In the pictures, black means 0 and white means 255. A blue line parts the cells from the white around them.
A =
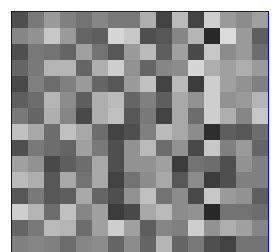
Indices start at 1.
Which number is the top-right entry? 160
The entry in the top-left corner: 79
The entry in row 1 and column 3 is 154
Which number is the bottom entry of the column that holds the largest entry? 66
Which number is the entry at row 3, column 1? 79
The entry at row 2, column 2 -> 146
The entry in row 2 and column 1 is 134
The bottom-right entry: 115
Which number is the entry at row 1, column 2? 121
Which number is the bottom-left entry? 128
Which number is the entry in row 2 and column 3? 199
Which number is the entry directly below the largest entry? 140

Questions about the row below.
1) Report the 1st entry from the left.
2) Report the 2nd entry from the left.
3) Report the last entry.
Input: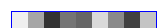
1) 239
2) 166
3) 196

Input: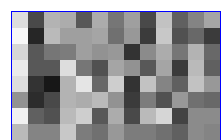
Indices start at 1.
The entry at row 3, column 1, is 214
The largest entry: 247
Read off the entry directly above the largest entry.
221
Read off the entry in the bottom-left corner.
186
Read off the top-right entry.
165
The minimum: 23
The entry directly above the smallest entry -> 88
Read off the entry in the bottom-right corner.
132
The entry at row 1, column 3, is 179
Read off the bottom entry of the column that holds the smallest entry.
132
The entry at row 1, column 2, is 73
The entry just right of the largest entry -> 38
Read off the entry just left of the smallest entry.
51

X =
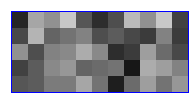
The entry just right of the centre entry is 45
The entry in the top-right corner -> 65
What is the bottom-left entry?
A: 86
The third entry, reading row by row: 145
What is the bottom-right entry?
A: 151
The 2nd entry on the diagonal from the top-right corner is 130
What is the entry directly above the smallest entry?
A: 59
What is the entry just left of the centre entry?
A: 172
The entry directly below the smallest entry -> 107
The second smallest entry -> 30
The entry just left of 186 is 78
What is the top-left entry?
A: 37
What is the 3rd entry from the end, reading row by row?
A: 158
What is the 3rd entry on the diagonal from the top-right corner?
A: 158
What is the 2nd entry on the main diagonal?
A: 180
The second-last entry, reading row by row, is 115

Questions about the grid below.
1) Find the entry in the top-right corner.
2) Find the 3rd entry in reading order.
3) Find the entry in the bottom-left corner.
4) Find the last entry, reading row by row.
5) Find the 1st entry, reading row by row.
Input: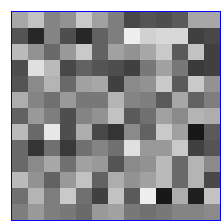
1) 167
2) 132
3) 126
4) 138
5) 167

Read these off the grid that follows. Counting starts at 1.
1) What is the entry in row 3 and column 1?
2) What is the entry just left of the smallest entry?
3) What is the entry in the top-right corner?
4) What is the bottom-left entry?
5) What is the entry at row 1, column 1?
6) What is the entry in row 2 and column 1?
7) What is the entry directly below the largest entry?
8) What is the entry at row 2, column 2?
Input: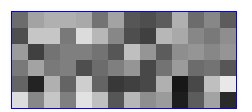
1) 155
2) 176
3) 92
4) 220
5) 108
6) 78
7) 42
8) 198

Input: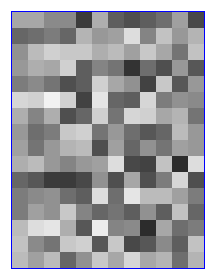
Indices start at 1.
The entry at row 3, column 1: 145
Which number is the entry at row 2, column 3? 124
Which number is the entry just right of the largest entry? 208
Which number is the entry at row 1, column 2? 167
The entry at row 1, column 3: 138
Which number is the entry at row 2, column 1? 102
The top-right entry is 72
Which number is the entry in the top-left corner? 167
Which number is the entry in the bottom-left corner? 187
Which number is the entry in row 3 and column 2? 187
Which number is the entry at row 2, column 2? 110
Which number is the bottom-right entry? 180
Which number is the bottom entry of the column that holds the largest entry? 187
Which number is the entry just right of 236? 132

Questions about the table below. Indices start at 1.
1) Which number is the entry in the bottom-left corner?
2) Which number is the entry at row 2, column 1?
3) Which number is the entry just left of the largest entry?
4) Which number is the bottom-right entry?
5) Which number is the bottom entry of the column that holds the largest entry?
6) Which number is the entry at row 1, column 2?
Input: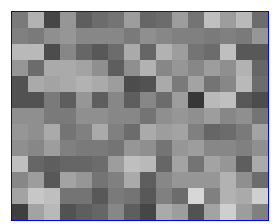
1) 63
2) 128
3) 108
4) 128
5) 82
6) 178

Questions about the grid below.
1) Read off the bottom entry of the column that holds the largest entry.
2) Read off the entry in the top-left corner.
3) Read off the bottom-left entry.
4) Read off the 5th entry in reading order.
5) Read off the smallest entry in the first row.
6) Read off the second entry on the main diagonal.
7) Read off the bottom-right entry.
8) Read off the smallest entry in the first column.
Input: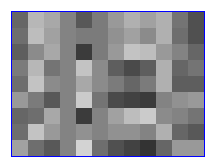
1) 211
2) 102
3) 161
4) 88
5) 80
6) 189
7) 153
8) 94
